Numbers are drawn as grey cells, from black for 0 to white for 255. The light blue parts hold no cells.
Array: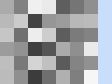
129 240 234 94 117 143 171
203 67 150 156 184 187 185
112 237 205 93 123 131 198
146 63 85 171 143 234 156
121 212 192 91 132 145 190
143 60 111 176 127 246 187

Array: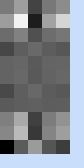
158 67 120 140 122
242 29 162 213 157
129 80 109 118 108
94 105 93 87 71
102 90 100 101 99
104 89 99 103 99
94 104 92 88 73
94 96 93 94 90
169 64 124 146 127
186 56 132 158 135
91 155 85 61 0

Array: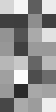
246 94 236 214
62 142 64 63
83 170 226 147
64 154 153 151
200 101 185 183
252 77 108 160
42 168 162 153
170 156 237 71

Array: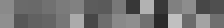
106 105 113 123 129 92 90 120 55 178 56 128 141 71 79 138
87 97 101 119 171 71 109 137 142 112 42 192 107 163 111 143

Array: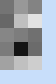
152 131 116
191 226 103
125 112 134
20 107 123
192 206 162

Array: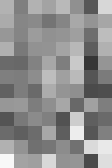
127 178 163 185 144 87 215 178
134 138 116 133 168 148 166 171
133 156 145 148 159 110 189 151
121 146 147 164 184 93 177 176
104 130 167 126 201 54 149 106
125 141 189 160 186 85 123 127
125 106 172 148 143 75 78 97
153 125 143 167 104 161 126 151
121 139 128 82 205 95 106 84
95 108 168 94 237 86 128 107
147 112 118 140 113 218 233 177
163 159 216 146 149 74 222 248
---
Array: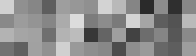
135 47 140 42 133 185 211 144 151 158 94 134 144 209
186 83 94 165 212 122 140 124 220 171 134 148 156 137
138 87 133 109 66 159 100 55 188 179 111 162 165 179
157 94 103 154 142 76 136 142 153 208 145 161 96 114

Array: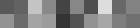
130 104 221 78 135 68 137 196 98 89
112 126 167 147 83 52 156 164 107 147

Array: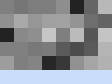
184 101 34 142 125 125 118 128
99 110 148 162 160 150 169 144
196 86 187 127 198 143 137 34
181 90 76 90 123 120 128 128
177 165 145 56 39 132 127 157

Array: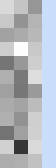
150 196 217
180 147 200
184 171 162
200 253 205
206 152 117
222 121 175
154 119 160
188 164 171
207 146 176
208 160 115
218 53 209
193 175 173

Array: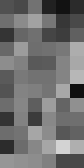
43 18 33 114 73 81
73 55 119 162 139 111
96 61 69 112 102 52
173 120 113 110 156 104
168 132 91 89 129 141
183 132 114 114 121 90
16 168 116 127 131 83
144 100 157 94 134 109
111 110 136 59 130 51
98 87 140 166 115 109
175 211 166 135 108 44
72 71 128 141 145 150

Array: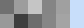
160 133 197 157 112
164 134 108 62 153

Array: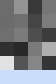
118 56 147 108
124 69 112 107
60 78 123 111
175 122 41 48
53 134 84 226

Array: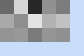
124 145 39 213 105
193 178 227 142 169
144 149 123 152 148
